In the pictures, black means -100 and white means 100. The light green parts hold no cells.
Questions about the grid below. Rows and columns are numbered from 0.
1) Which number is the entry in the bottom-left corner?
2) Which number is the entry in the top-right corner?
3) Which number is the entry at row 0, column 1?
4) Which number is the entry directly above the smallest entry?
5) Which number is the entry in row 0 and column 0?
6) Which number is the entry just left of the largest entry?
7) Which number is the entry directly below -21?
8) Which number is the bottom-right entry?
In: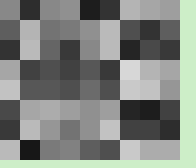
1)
46
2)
24
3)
-65
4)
46
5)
7
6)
-55
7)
-38
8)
35

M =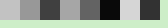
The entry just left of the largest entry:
-93
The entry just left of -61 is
68

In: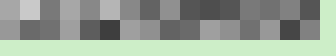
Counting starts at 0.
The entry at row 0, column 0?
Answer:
31
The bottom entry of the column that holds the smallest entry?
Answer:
-51
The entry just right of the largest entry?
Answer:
-5
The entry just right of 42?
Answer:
7
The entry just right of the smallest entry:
25
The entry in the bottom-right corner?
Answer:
1
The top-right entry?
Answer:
-33
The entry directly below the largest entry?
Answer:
-17

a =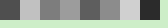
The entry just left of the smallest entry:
63
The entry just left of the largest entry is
10

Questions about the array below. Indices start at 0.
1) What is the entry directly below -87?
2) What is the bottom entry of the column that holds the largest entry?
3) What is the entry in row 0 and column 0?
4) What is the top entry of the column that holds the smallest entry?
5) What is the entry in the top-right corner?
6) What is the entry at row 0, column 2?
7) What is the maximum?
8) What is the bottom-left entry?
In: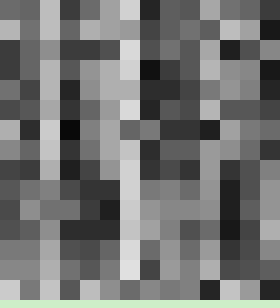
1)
-65
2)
-16
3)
-16
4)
-53
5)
-53
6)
48
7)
76
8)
59

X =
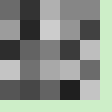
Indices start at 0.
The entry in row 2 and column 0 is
-65
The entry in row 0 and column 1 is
-60
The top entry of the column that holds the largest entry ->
38
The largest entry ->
60
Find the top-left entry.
-16
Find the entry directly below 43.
-76
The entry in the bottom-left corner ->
-33

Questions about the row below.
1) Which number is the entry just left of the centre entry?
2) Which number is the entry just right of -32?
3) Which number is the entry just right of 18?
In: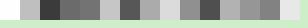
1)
-32
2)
34
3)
2

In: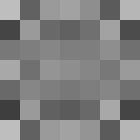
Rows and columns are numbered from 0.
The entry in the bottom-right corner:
43
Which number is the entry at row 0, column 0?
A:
49
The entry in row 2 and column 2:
5
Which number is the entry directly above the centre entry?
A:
-1
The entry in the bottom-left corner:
49
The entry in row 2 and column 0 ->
-6
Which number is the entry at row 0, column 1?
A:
-24
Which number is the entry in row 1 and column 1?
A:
21
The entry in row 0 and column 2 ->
21
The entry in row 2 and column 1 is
-1
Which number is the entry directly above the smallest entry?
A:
-18
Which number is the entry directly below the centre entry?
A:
-6

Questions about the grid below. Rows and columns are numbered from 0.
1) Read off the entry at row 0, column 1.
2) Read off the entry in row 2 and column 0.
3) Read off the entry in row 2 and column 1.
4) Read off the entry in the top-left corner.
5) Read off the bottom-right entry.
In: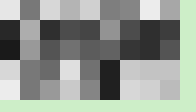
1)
-6
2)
-80
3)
20
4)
80
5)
47
